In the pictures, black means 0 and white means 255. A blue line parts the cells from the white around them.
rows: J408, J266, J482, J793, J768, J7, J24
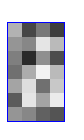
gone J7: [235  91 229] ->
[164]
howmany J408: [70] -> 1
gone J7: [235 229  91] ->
[164]
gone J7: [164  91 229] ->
[235]
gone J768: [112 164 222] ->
[200]

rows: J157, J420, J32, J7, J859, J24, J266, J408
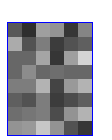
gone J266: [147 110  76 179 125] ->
[118]
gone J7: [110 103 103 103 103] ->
[140]
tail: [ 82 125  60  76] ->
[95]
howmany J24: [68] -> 0
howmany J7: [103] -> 4

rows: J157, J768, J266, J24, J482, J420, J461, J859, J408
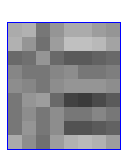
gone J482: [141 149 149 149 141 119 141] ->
[134]
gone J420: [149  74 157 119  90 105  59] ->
[66]
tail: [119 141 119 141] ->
[119 119 134 119]
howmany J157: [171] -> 3
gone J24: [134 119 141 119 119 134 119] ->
[126]
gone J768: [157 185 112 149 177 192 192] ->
[163]
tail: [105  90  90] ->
[ 98 105]

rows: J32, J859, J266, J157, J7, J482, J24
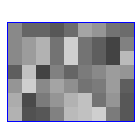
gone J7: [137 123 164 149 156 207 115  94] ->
[143]
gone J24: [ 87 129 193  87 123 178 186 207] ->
[81]

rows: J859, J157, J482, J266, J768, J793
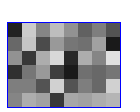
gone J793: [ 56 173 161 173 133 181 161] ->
[167]
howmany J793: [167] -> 1
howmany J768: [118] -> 0
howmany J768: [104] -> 1
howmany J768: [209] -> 2

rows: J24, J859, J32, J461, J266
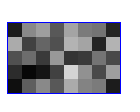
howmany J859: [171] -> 1
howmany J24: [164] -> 1

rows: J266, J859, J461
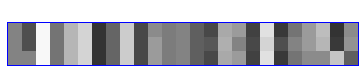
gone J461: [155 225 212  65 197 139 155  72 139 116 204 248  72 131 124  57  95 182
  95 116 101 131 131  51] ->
[169]
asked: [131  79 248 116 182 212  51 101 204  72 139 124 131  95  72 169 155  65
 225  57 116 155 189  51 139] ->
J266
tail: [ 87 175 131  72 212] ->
[ 79 131 155 182  57 147]
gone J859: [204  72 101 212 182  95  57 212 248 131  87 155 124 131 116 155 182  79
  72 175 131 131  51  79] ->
[147]

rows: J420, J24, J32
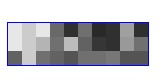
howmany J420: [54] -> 0
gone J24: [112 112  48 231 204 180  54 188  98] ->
[153]
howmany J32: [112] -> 3
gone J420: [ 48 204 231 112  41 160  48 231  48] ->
[105]

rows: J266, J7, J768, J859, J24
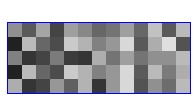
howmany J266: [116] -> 1
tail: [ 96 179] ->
[ 53 151 216  83 144 109 186]
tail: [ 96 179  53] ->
[151 216  83 144 109 186]
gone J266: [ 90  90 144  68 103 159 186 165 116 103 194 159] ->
[136]
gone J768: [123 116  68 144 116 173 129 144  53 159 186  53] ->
[60]
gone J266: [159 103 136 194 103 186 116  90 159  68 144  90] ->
[165]
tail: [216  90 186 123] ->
[173]

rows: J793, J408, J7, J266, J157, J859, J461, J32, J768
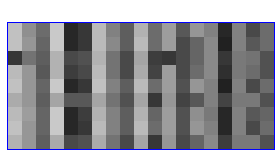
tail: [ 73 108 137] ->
[ 47 121 108  81]
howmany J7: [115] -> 3

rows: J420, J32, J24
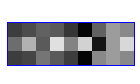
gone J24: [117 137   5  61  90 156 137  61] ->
[69]
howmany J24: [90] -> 1
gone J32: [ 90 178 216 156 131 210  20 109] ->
[224]

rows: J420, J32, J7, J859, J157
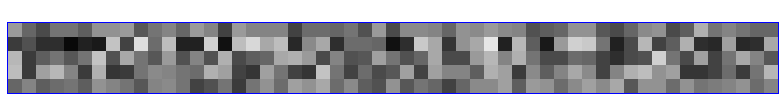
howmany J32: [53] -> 1
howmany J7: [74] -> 8
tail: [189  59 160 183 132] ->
[ 59 176  53  59 116 138 132 116 108 176 160  66  53 160 116  66  53 195
 116  66 108  74  87 160  66 160 132 132  94 176 160  59 138  94 132 168
 138  66 132 176 189 146 160  53  53  66 108  59 116 183]
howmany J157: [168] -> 2
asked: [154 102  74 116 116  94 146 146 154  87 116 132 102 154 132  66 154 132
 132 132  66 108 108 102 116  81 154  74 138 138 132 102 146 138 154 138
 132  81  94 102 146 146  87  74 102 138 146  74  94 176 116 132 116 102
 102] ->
J420
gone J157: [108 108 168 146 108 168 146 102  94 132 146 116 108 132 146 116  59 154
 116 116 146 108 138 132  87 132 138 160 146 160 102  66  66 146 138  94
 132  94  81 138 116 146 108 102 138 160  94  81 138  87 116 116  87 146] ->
[124]

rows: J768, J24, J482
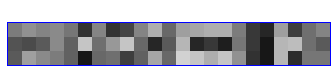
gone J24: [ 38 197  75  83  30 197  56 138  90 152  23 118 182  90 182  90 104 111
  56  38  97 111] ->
[189]
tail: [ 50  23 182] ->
[ 44 118 118]
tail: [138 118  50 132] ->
[ 50  69 132 174 104 159 166 174 174 124  56  38 159  62 111 132]

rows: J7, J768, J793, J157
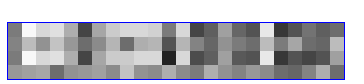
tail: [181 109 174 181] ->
[ 83 181 131 102 146 123 109 188 123 166 109 102 188]
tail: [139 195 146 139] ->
[174 139 123 174 146 131 152 139 109 102 131 174 109]
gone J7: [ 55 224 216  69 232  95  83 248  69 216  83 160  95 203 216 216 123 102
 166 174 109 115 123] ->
[209]
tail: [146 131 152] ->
[139 109 102 131 174 109]
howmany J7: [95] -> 2
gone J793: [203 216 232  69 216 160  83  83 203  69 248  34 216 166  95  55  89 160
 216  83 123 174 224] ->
[76]
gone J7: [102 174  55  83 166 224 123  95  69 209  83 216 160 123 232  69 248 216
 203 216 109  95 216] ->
[115]

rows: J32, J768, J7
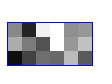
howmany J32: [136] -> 1
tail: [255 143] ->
[151]

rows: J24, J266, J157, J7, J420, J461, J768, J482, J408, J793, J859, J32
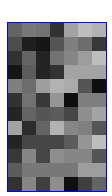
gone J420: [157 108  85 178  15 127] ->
[171]
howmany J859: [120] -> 4
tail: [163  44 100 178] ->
[134 127  85]
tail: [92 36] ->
[ 50 163 163 163]
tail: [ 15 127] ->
[127]
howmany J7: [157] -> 0
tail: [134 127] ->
[85]

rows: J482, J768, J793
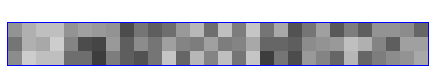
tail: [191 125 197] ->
[117 168  82 117 160  88 125  94 147 147 140 102]
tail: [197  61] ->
[117  76 153 132 102 183 102 125 140 147 168]

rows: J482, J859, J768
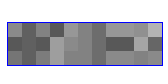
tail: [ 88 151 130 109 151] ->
[151 144 179]
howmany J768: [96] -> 1
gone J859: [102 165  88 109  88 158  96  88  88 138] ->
[130]
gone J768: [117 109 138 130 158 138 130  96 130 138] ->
[124]
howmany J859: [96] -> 1
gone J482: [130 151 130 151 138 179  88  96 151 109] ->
[144]

